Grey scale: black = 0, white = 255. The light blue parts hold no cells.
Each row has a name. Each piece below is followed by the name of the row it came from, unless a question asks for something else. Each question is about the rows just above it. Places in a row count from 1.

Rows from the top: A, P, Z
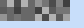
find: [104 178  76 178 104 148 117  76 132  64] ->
A
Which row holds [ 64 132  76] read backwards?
A
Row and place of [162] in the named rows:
Z, 10
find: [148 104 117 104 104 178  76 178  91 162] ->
Z
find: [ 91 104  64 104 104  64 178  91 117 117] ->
P

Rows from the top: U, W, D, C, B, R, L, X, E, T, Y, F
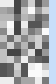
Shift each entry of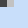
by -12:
[ 57 182]
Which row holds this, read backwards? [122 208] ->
L
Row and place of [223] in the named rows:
X, 5
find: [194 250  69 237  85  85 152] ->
C
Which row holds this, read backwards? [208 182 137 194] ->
R
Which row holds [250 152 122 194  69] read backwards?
B
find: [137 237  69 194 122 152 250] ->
B

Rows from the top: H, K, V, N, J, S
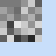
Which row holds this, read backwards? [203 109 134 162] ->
K
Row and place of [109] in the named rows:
K, 3
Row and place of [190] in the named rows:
J, 4
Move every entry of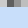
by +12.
[215 107 160 202]
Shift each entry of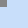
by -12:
[122]
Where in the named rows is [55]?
S, 3
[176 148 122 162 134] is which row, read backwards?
V

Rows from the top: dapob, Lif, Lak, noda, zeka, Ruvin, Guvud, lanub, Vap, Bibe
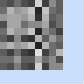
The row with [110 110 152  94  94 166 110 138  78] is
Vap
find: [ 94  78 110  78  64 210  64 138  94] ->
dapob
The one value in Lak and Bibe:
[94]
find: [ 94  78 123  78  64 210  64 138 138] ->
Bibe
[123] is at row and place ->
Bibe, 3
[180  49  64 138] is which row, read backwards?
Ruvin

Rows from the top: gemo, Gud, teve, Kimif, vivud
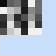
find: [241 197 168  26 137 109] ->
Gud
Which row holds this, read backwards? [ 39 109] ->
gemo
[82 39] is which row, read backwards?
teve
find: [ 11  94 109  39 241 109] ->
gemo
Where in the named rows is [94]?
gemo, 2
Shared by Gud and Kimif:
[26]

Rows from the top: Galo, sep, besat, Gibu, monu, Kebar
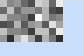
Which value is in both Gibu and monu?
[90]
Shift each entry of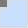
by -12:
[109]

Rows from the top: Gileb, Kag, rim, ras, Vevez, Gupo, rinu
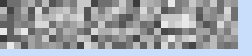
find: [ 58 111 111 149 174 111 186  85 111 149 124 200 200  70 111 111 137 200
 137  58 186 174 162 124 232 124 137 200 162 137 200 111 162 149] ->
Gileb
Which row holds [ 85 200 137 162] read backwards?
Gupo

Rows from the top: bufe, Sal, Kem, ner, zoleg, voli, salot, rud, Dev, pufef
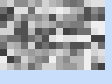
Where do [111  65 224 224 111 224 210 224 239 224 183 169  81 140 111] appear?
Sal
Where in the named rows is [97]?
Kem, 2
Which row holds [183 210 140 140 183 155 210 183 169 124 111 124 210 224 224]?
bufe
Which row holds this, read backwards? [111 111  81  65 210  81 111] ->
zoleg
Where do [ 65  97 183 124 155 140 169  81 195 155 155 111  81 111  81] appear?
Kem
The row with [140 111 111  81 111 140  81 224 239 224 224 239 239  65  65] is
voli
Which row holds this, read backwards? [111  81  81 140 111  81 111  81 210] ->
salot

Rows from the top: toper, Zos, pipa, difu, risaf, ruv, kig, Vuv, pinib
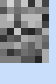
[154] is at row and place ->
ruv, 5
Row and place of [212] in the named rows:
toper, 2
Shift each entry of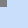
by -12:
[114]
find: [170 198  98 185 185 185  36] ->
pipa

